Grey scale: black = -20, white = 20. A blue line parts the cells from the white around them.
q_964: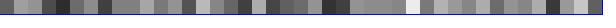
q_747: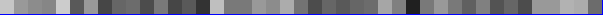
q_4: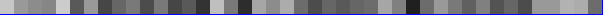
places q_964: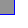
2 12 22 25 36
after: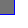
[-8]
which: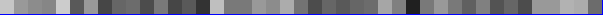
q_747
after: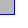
[1]
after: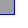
[3]

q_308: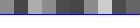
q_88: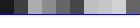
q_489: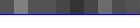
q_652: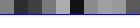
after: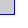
[-8]
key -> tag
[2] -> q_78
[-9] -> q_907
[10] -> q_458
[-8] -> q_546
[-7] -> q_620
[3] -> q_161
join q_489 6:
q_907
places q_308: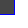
1 5
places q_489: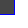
4 6
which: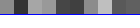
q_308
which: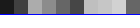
q_88

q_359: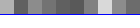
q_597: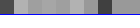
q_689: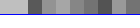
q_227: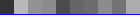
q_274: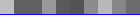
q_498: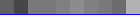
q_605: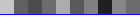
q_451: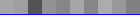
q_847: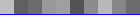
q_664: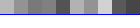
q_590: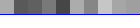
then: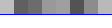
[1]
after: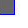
[-3]

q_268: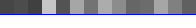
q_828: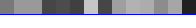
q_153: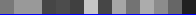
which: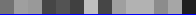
q_828
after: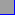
[8]
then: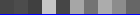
[-15]

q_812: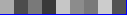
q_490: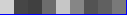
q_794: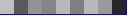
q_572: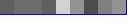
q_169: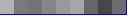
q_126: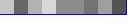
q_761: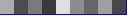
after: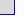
[2]
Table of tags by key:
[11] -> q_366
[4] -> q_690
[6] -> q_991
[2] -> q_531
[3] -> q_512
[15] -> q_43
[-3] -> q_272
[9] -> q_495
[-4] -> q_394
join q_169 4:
q_690
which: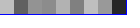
q_794
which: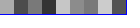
q_812
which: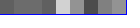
q_572

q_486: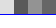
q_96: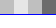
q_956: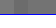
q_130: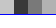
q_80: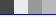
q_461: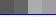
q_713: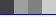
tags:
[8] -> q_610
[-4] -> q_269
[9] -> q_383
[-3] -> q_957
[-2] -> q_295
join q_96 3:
q_957
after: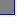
[12]
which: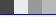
q_80
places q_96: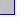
0 2
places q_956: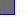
1

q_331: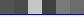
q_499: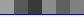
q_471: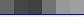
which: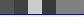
q_331
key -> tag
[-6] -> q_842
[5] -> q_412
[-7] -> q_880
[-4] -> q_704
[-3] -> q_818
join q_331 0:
q_880
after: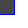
[-10]

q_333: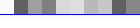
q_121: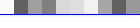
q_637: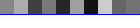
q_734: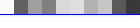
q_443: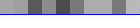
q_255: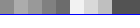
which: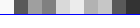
q_734
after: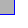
[11]
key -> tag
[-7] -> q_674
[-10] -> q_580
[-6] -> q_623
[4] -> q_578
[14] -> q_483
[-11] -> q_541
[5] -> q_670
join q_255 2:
q_578
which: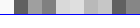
q_333
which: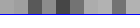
q_443
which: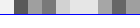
q_121

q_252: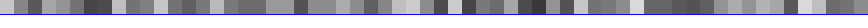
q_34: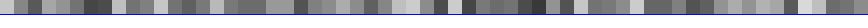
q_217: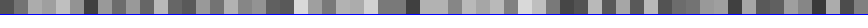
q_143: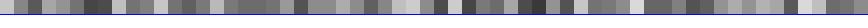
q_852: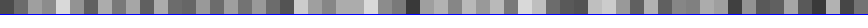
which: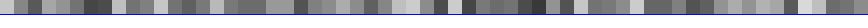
q_34
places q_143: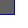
13 26 50
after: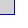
[-1]

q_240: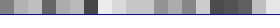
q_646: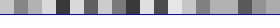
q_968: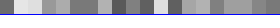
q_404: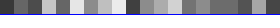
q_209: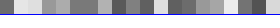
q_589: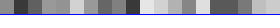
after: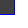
[2]
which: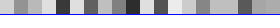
q_646
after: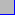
[-9]

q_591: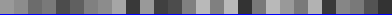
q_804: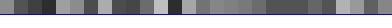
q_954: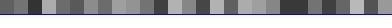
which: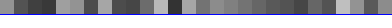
q_804
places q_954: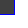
11 23
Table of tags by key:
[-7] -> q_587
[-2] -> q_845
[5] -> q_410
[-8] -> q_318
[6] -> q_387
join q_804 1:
q_587
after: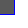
[2]
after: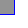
[-2]

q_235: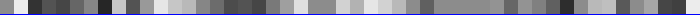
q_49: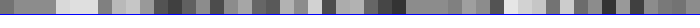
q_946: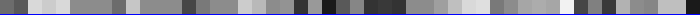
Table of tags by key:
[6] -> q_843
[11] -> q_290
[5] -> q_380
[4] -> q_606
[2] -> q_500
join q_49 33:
q_380
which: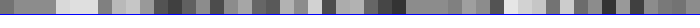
q_49

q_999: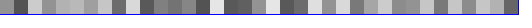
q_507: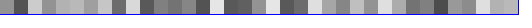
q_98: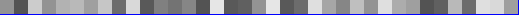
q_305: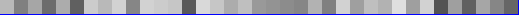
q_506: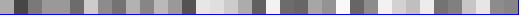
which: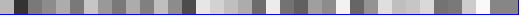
q_506
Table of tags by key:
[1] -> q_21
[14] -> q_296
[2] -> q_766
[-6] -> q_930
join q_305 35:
q_21
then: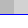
[1]
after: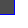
[4]
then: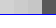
[14]

